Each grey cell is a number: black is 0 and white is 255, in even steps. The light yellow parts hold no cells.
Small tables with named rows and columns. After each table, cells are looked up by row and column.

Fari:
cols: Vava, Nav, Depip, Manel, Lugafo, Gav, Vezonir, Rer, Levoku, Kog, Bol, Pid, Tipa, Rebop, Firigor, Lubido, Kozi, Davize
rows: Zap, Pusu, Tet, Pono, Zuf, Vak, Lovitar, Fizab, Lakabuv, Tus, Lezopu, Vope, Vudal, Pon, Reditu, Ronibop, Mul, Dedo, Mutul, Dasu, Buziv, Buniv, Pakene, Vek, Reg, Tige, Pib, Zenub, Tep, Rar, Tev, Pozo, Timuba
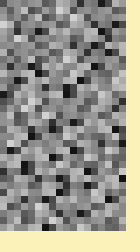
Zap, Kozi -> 178
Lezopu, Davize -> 192
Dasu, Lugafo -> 19
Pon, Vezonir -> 136
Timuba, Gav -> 186
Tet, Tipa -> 81
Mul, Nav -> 188
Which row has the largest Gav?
Rar

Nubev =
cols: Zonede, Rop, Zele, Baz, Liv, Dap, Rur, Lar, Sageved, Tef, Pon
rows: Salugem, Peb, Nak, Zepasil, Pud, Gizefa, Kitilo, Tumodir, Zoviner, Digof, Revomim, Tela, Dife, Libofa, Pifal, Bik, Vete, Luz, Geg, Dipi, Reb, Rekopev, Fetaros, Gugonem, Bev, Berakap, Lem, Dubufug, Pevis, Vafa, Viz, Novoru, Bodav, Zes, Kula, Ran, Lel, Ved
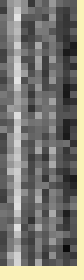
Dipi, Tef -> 26
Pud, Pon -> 94
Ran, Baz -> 97
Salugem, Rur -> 94
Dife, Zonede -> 90
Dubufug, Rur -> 60
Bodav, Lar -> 135
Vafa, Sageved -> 107
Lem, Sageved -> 70
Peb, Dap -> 97
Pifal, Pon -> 49
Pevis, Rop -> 133
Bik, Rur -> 115
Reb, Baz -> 91
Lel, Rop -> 172
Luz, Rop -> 95

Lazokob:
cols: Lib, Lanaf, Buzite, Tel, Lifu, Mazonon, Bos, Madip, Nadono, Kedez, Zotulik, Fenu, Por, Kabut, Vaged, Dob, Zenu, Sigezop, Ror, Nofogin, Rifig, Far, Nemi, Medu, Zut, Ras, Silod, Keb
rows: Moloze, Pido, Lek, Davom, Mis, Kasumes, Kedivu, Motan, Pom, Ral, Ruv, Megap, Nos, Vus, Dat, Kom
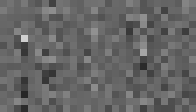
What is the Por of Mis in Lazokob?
117
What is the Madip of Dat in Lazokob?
79
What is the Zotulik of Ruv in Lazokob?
108
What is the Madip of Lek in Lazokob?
86
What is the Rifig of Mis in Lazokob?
84
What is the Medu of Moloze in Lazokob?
100
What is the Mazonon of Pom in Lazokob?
113
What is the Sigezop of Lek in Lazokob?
87
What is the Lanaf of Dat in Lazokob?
111
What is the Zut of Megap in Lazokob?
113
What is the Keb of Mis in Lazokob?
109
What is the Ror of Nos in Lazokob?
90
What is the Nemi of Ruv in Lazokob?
91
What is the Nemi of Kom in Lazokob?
78
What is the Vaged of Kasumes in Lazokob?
97
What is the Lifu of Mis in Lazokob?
101
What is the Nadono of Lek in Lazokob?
83
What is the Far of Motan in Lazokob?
90
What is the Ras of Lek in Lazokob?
92

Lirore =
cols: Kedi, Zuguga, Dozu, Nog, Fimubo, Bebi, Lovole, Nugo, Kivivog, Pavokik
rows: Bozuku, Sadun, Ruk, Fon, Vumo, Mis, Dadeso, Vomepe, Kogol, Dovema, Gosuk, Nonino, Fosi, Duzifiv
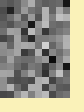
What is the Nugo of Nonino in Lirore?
67
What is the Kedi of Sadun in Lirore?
76
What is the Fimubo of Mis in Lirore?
39
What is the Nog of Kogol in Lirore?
108
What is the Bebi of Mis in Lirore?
123
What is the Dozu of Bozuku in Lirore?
102
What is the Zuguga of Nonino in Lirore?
87
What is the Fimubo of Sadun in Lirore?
116
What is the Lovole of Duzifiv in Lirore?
186
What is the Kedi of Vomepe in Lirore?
139
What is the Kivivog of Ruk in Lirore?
192
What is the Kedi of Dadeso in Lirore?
143
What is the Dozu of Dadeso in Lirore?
162
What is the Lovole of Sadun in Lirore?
179
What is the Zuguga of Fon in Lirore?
83
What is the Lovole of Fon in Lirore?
187

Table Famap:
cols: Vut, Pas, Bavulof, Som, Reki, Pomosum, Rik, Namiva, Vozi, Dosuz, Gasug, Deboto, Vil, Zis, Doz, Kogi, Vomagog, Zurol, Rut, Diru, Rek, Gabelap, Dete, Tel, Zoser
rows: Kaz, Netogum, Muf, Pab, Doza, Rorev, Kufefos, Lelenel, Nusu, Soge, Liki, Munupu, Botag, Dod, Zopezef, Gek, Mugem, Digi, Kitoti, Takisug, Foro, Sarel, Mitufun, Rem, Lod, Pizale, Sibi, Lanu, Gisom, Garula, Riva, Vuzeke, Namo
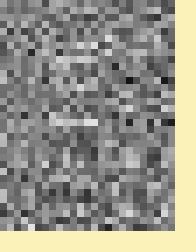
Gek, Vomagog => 125
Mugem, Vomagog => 53
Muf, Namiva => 92
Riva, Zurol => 181
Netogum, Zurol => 97
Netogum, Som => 102
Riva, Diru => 159
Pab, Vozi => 87
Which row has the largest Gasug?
Digi

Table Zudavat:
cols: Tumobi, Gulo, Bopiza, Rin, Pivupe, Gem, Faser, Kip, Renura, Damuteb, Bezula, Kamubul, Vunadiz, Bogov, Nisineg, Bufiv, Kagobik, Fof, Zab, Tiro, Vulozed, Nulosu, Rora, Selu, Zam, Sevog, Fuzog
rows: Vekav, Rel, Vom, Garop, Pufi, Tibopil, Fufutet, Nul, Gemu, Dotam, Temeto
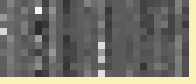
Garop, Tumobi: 106
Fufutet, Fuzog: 77
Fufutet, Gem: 114
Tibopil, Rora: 98
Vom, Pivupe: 86
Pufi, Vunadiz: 97
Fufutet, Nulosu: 90
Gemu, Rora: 98
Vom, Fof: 92
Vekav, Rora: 77
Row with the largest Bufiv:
Temeto

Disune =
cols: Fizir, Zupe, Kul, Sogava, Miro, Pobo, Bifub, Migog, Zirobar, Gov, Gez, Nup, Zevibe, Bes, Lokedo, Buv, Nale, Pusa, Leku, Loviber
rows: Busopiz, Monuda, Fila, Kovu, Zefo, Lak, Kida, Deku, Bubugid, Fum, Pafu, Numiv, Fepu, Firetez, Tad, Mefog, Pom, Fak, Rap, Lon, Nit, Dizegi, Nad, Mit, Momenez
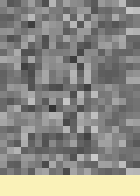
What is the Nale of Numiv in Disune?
102
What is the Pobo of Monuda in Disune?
144
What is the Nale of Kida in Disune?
130
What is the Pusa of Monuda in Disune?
118
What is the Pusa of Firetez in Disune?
108
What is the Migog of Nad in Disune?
123
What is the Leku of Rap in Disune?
110
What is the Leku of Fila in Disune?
112
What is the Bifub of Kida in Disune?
82
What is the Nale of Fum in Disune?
96
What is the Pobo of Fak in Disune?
134
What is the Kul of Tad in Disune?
107
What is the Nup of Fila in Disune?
174
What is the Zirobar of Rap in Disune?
131
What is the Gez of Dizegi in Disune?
93
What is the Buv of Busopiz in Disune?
138
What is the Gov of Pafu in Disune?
124
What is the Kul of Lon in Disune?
124

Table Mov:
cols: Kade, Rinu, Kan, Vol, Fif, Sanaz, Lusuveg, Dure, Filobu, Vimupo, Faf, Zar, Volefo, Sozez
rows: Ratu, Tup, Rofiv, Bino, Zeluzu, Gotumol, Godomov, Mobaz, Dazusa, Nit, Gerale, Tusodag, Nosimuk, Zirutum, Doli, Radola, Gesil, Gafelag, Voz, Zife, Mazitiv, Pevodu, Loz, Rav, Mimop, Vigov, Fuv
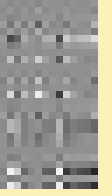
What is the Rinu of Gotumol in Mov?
74
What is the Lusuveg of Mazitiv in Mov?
137
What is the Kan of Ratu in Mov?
145
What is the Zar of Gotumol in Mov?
188
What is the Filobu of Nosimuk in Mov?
145
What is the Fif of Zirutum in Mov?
150

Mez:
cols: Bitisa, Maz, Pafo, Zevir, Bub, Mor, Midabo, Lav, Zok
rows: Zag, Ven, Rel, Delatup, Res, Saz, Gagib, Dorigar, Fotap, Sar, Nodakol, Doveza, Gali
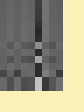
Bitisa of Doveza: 104
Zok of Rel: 96
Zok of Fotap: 97
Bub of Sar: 102
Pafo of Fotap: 100
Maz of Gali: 79
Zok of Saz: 99
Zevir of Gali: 76

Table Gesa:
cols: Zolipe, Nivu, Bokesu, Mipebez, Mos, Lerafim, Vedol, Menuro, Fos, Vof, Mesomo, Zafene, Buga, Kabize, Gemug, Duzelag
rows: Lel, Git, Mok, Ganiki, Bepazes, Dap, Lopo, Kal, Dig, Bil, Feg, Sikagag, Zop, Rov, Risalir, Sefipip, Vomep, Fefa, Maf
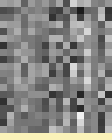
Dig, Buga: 150
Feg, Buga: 177
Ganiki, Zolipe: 168
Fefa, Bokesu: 118
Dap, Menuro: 178
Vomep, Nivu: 178
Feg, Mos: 165
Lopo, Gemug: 83
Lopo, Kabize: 130
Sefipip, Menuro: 127
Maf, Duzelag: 191
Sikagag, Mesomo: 160
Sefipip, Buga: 150
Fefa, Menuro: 140
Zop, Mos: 131
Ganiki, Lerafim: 120
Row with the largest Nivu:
Vomep

